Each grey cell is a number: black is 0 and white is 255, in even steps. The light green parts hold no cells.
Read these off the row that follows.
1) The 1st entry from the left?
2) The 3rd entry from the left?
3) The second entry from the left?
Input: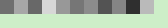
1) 111
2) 104
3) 167
